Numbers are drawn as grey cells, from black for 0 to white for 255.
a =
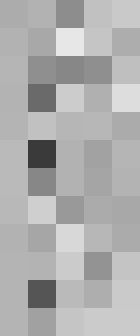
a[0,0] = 172
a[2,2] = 135
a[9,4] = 196
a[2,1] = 143
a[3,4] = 221
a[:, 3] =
[193, 197, 143, 176, 183, 162, 165, 171, 183, 147, 174, 203]
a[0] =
[172, 178, 141, 193, 201]
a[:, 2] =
[141, 231, 135, 204, 182, 178, 178, 153, 216, 203, 186, 197]
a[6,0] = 186
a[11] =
[180, 161, 197, 203, 203]
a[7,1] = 207
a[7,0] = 184
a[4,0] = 180
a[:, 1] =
[178, 168, 143, 106, 193, 58, 135, 207, 166, 179, 85, 161]
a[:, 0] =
[172, 178, 181, 179, 180, 186, 186, 184, 178, 180, 180, 180]

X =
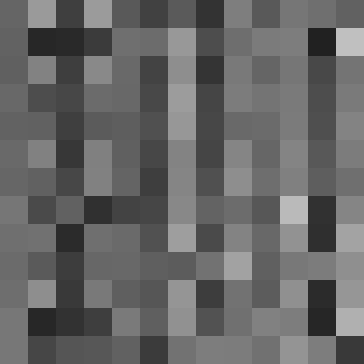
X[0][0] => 101
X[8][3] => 111
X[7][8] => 108
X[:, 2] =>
[63, 41, 62, 71, 63, 55, 71, 97, 43, 61, 57, 50, 85]
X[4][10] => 123
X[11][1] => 39
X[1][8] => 110
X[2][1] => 130
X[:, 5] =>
[65, 108, 67, 72, 80, 71, 62, 70, 81, 95, 86, 95, 59]
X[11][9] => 129
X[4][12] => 131
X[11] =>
[119, 39, 50, 62, 122, 95, 145, 82, 112, 129, 125, 38, 176]
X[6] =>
[102, 97, 71, 129, 100, 62, 133, 80, 142, 110, 128, 94, 111]
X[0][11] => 111
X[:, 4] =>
[89, 111, 105, 104, 94, 96, 100, 67, 106, 104, 95, 122, 97]
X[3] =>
[104, 77, 71, 107, 104, 72, 156, 69, 124, 116, 122, 77, 122]
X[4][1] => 97
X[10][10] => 144
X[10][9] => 92
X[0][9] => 89
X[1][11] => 33
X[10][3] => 121
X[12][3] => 87
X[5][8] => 133
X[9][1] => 90
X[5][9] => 102

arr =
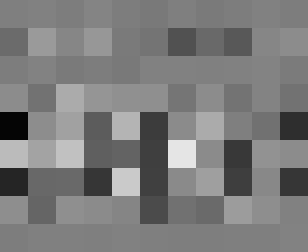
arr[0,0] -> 127
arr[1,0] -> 107
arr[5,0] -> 187
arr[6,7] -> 159
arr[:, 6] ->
[127, 81, 129, 117, 139, 229, 138, 113, 126]
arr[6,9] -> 136
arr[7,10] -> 129
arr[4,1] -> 141
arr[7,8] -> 156
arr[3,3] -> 149
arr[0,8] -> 125
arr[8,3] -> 127
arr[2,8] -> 129
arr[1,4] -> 122
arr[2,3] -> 125
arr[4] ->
[5, 141, 161, 92, 180, 60, 139, 171, 127, 113, 46]
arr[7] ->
[142, 101, 143, 139, 133, 75, 113, 106, 156, 142, 129]
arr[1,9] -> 134
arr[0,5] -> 121
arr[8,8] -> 127
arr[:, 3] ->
[132, 151, 125, 149, 92, 95, 54, 139, 127]
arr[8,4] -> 129
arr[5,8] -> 56
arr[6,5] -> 64
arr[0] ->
[127, 129, 125, 132, 125, 121, 127, 122, 125, 129, 125]
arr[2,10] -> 123
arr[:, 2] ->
[125, 134, 122, 171, 161, 193, 105, 143, 128]

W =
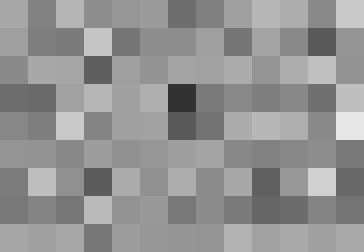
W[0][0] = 167
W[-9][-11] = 181
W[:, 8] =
[160, 117, 171, 137, 172, 136, 168, 123, 179]
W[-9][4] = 150
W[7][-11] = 118
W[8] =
[166, 160, 167, 118, 156, 150, 149, 148, 179, 161, 170, 160, 169]
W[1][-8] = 142
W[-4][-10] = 157
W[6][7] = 139
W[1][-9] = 117
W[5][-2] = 142
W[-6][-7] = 50
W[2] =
[138, 168, 166, 95, 159, 147, 164, 161, 171, 148, 173, 192, 146]
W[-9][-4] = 183
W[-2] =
[120, 132, 118, 186, 146, 153, 120, 140, 123, 101, 108, 132, 116]
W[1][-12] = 126
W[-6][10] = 136
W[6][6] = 173
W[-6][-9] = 160
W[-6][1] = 106
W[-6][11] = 112
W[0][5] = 155
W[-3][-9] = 171
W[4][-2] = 138

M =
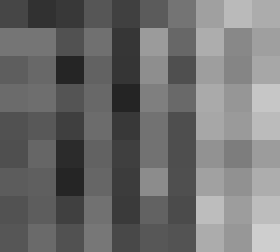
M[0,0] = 70
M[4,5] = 114
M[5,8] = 125
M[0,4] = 64
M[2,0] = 94
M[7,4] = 58
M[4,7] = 167
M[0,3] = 86
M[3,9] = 198
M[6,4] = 60
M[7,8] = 157
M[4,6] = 78
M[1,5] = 155
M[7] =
[82, 93, 64, 113, 58, 98, 75, 189, 157, 189]
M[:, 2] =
[56, 81, 37, 84, 63, 43, 37, 64, 81]
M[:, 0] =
[70, 117, 94, 107, 81, 79, 92, 82, 86]
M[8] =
[86, 106, 81, 119, 72, 87, 83, 172, 151, 206]
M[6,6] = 79
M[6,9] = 173
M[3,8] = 150
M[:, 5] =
[91, 155, 142, 127, 114, 114, 140, 98, 87]
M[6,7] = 161
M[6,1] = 95

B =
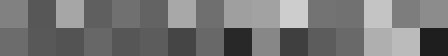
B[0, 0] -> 129
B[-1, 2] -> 83
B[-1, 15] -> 30
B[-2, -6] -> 205
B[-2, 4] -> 112
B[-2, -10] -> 168
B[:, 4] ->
[112, 86]
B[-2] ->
[129, 87, 166, 95, 112, 99, 168, 111, 159, 162, 205, 115, 113, 196, 125, 140]
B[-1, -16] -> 108
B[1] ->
[108, 88, 83, 103, 86, 92, 69, 104, 40, 135, 63, 92, 105, 175, 187, 30]
